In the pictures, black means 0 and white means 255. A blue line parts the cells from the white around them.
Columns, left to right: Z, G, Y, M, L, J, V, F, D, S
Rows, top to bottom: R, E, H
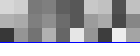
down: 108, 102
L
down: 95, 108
L
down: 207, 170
G

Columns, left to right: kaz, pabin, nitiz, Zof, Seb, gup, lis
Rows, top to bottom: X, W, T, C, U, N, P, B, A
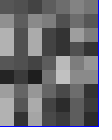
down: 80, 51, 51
Seb
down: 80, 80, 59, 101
pabin
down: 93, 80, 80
pabin
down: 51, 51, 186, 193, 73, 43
Seb
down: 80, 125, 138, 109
gup
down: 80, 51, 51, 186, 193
Seb
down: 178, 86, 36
kaz

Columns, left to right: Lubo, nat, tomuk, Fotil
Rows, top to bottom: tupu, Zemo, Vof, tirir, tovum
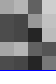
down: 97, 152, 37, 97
tomuk
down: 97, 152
tomuk

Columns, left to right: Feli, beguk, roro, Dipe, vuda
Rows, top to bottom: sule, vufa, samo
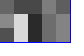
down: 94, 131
vuda
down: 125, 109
Dipe

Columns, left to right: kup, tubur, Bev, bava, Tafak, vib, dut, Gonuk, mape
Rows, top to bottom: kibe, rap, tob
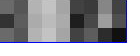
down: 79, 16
mape
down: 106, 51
kup

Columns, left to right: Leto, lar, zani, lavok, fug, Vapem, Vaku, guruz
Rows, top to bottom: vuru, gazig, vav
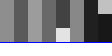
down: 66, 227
fug
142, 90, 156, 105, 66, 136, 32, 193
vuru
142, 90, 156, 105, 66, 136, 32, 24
gazig

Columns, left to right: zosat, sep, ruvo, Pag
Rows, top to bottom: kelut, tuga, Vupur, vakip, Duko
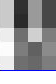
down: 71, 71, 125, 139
Pag
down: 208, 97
ruvo
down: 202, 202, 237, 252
zosat
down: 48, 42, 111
sep
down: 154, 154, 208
ruvo
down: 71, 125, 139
Pag

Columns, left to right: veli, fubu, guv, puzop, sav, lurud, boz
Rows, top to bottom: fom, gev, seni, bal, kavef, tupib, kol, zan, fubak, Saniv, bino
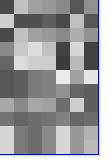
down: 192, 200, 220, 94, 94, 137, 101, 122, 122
fubu
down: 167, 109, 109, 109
guv
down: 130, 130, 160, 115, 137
puzop
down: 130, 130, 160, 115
puzop
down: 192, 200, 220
fubu
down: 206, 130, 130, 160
puzop
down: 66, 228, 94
boz

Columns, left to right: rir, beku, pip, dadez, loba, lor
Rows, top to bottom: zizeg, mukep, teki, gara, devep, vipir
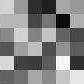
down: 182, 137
rir
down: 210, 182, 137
rir
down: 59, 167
pip

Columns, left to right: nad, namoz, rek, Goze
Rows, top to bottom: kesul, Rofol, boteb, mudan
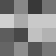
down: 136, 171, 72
namoz
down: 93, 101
nad
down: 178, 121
Goze
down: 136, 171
namoz
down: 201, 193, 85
rek

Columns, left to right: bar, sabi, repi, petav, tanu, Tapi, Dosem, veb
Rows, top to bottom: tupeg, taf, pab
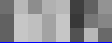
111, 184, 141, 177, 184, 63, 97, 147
tupeg
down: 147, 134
veb

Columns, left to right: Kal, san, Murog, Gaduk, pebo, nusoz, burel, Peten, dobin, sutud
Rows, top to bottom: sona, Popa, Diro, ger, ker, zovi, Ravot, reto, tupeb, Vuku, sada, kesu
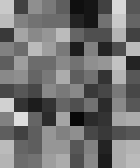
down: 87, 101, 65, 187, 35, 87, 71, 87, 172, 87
sutud
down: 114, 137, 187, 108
Murog
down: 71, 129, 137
burel
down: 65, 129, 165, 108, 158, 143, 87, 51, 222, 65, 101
san
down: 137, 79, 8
nusoz

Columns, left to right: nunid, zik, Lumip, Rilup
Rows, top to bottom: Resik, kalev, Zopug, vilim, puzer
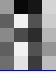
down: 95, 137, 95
nunid
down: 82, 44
Lumip
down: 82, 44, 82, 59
Lumip
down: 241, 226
zik
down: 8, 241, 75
zik

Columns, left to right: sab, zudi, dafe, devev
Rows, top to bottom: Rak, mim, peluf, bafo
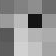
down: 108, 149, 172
devev
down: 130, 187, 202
zudi
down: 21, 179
dafe

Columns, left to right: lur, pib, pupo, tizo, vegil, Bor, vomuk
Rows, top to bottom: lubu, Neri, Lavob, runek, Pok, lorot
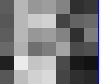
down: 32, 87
lur
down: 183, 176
pib
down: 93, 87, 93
lur
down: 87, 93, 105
lur

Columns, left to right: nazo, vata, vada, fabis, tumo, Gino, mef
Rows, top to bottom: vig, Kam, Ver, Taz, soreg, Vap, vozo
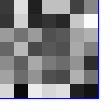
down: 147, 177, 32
Gino
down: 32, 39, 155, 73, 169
vada
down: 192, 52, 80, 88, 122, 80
fabis
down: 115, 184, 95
vata
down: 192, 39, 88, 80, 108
tumo
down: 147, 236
vada

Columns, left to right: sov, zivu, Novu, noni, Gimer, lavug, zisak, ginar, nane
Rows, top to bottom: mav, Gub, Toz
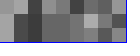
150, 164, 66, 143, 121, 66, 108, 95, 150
mav
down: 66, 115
lavug
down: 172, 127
zisak
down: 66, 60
Novu
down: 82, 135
nane

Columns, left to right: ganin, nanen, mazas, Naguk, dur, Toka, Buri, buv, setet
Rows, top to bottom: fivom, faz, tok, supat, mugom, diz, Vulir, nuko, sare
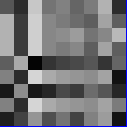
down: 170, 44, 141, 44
nanen
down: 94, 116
Buri

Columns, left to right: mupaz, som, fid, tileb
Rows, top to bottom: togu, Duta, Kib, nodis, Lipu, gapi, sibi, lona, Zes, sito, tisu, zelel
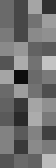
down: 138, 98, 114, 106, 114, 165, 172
fid
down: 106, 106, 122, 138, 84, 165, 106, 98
mupaz
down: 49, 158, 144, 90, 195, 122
tileb
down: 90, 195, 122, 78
tileb
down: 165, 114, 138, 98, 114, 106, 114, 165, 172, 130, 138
fid
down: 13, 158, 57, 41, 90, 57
som
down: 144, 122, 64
tileb

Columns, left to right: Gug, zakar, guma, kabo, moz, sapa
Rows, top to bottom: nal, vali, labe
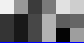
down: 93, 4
moz
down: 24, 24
zakar
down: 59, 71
guma
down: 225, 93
moz
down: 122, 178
kabo

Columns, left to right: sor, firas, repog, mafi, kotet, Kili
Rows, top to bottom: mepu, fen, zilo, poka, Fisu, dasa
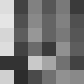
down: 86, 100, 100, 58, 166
mafi
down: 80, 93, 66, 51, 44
firas
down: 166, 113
mafi
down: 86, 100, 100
mafi

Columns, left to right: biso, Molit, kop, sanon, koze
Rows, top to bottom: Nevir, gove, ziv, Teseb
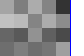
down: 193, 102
biso
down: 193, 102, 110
biso
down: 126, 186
Molit
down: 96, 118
sanon

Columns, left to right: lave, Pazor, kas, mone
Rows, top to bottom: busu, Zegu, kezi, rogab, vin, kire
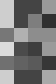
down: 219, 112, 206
lave
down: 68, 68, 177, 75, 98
Pazor
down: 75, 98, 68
Pazor
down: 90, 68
kas
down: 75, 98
Pazor
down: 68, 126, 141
kas
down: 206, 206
lave

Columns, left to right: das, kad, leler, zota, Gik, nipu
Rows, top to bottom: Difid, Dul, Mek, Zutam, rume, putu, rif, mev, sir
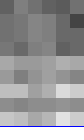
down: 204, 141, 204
nipu
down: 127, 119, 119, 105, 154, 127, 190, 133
kad
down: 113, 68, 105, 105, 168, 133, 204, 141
nipu
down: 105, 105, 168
nipu
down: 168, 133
nipu
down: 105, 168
nipu
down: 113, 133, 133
leler

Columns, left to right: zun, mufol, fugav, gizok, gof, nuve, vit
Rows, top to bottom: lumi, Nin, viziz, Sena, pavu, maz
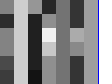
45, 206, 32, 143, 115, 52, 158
Nin
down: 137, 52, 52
nuve
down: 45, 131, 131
zun
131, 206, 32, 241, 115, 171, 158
viziz

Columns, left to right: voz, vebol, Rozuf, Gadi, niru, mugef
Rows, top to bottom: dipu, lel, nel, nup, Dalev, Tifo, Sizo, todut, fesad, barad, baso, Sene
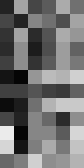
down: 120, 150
niru
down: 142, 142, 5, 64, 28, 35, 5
vebol
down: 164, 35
vebol
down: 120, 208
mugef
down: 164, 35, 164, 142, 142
vebol
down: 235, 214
voz

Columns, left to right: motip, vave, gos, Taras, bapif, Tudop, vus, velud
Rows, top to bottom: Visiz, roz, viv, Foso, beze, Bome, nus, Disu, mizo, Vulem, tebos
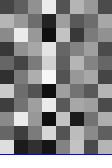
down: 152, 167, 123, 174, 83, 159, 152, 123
gos
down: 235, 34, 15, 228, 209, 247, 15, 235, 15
Taras
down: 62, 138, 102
motip
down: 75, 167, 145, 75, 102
velud
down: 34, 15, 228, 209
Taras
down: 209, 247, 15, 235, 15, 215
Taras
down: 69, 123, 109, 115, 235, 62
vave

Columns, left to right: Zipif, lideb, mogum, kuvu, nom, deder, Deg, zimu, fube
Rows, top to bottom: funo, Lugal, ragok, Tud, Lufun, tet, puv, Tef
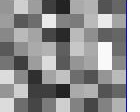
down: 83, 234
zimu
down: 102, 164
fube
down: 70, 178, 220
kuvu
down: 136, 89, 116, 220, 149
Zipif

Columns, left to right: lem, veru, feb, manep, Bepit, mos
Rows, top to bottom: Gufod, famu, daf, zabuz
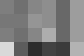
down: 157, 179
mos
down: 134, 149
feb
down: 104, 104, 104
Bepit
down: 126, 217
lem
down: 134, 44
feb

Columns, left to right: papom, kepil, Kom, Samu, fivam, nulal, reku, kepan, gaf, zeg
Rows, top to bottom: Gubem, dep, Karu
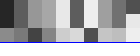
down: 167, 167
Samu
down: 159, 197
kepan
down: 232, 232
fivam
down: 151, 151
Kom
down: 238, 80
reku

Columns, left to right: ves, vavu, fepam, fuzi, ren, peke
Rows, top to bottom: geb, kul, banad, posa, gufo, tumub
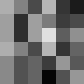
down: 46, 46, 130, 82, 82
vavu
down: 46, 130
vavu
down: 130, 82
vavu
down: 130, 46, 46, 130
vavu
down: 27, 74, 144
peke

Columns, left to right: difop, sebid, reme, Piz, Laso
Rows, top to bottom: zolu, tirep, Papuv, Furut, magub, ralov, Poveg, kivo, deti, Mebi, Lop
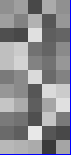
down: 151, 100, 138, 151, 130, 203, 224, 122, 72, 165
Laso
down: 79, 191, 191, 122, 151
difop
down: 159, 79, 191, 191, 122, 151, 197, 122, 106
difop

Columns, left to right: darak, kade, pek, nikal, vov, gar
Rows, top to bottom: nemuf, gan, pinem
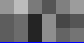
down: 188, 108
kade
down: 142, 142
nikal

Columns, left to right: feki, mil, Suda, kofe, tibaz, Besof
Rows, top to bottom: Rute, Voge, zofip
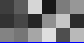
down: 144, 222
kofe
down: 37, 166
Suda
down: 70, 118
mil

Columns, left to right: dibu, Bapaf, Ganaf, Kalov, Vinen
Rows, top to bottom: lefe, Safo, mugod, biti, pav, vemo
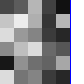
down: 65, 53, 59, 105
Kalov
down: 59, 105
Kalov
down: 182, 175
Ganaf
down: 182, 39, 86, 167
Vinen

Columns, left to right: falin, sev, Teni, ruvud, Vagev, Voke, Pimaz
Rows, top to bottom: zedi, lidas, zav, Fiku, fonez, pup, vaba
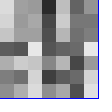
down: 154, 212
Pimaz
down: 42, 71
ruvud
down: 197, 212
Teni
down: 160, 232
Teni
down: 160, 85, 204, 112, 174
sev
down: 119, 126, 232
Pimaz

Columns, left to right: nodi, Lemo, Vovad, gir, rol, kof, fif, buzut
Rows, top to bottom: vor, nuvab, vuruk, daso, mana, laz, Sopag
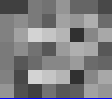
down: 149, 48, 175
kof
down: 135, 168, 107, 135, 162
fif
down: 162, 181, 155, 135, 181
rol
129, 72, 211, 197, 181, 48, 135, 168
laz

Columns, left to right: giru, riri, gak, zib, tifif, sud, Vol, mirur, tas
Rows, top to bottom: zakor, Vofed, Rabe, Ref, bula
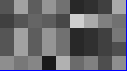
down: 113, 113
tifif
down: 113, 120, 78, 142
tas
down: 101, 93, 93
gak
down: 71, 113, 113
tifif
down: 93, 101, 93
gak
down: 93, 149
zib

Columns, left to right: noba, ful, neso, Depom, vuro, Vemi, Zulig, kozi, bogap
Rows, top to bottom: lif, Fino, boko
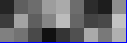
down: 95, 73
neso
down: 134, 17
Depom
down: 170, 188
vuro
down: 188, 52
vuro

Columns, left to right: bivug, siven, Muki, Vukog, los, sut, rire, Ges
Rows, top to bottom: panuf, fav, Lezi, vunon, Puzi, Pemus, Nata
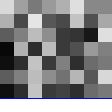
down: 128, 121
Ges
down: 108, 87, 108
rire
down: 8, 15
bivug
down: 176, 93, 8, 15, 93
bivug
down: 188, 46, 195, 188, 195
Muki
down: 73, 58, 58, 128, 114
los
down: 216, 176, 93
bivug

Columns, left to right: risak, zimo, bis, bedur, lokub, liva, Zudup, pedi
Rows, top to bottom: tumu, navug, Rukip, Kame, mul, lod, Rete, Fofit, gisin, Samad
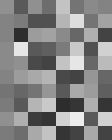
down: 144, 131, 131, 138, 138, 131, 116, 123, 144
risak
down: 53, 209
pedi
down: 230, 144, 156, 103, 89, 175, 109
zimo
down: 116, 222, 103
liva

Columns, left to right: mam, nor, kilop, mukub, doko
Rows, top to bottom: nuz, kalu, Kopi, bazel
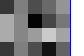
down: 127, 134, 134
nor
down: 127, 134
nor
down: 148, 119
doko
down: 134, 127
nor
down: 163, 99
doko

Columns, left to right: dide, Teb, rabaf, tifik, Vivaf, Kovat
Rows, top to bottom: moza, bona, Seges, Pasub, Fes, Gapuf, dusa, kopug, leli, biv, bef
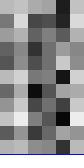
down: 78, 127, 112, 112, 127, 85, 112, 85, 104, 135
tifik
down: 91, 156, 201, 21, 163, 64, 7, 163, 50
Vivaf
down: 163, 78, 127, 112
tifik
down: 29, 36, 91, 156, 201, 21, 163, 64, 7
Vivaf
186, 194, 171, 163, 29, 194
moza
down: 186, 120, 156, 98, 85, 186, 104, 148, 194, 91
dide

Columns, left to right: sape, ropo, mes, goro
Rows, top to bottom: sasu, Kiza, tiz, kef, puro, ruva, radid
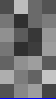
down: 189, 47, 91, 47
ropo
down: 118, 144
sape
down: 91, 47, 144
ropo
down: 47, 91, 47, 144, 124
ropo
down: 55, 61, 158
mes
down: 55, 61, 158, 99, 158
mes
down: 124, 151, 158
goro

